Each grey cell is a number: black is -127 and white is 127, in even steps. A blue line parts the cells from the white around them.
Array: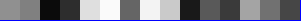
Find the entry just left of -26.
122
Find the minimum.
-116
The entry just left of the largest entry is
95

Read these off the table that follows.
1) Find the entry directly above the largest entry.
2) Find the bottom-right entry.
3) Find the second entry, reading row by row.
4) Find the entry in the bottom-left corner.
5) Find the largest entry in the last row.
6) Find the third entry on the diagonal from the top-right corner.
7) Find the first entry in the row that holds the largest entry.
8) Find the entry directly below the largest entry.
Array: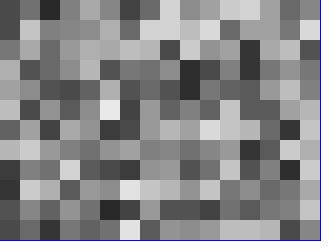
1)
47
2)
6
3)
-14
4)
-53
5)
97
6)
41
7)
61
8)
-67
